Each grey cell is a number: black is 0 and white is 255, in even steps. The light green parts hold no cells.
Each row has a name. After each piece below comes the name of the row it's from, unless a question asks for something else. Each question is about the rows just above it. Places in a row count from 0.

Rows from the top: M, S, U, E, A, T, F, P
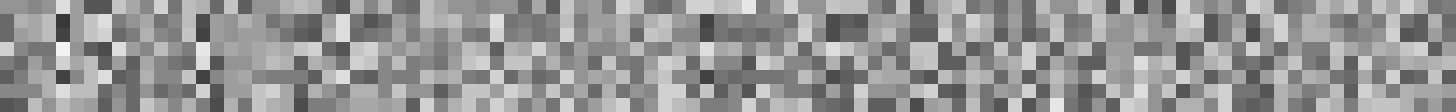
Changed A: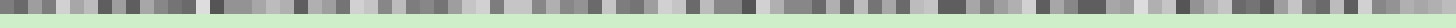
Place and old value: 55, 188
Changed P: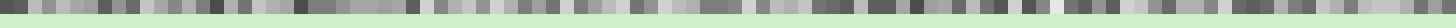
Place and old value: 101, 125
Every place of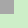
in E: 16 18 20 27 29 37 48 51 54 61 68 74 76 87 96 99

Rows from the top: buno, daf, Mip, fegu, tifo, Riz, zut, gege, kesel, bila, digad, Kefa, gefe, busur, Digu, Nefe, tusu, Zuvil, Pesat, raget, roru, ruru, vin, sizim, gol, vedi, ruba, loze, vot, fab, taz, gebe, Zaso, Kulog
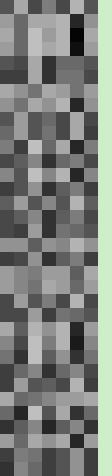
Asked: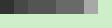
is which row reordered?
tifo
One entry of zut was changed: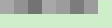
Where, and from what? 5, 115
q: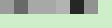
daf
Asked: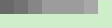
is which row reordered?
roru
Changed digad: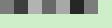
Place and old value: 2, 191

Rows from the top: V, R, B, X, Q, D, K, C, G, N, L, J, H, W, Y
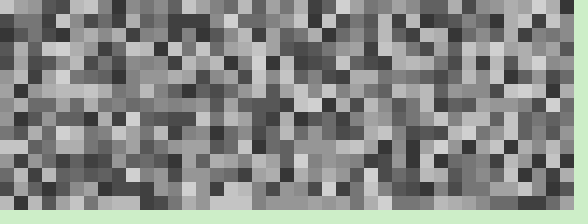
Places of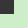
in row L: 18 27 29 33 36
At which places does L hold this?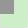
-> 12 21 22 23 32

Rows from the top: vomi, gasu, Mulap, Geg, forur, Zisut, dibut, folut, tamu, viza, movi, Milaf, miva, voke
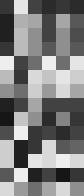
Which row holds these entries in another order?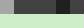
folut
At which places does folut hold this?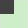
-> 1 3 4 5
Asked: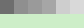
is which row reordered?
dibut
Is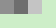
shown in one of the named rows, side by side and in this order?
no
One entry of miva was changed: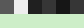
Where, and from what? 3, 66
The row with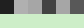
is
gasu

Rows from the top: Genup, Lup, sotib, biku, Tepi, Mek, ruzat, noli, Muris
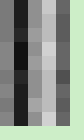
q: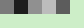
Lup
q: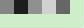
Muris

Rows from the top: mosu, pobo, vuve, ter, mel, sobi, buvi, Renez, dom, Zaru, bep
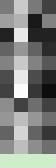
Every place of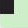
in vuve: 0 2 3
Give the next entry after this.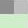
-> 141
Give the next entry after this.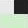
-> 34
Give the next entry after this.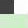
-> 54
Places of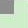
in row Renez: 0

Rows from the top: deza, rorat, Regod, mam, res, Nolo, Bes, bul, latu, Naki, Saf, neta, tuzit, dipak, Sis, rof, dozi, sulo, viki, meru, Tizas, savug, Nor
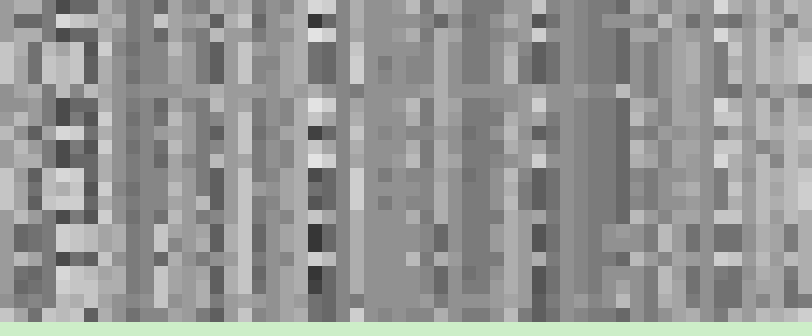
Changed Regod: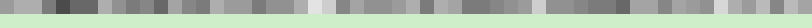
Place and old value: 15, 186
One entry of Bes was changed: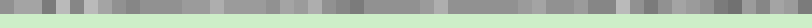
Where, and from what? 2, 174
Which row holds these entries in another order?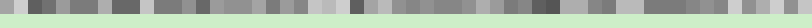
Sis
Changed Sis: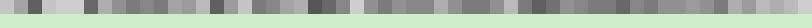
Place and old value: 11, 134
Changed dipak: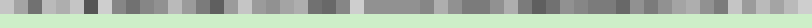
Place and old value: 11, 134
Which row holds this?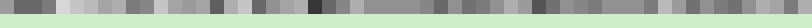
rorat
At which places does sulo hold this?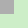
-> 8 14 16 21 25 36 54 57

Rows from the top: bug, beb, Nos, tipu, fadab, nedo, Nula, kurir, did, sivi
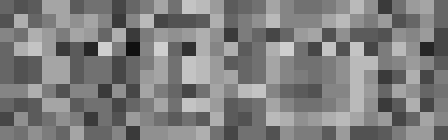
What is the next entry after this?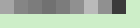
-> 91
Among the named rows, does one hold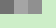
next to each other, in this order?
no
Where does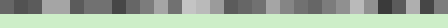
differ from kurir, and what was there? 22, 113

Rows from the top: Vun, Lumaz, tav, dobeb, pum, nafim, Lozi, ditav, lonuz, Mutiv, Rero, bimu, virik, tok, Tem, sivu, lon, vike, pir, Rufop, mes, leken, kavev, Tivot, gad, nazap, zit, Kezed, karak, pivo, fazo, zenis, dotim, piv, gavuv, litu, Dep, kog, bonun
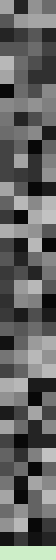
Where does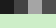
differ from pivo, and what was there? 3, 67
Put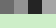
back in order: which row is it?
Vun
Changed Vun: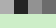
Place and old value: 0, 165
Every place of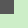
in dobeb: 0 1
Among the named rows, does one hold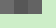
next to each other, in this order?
no
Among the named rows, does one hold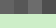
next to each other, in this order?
yes

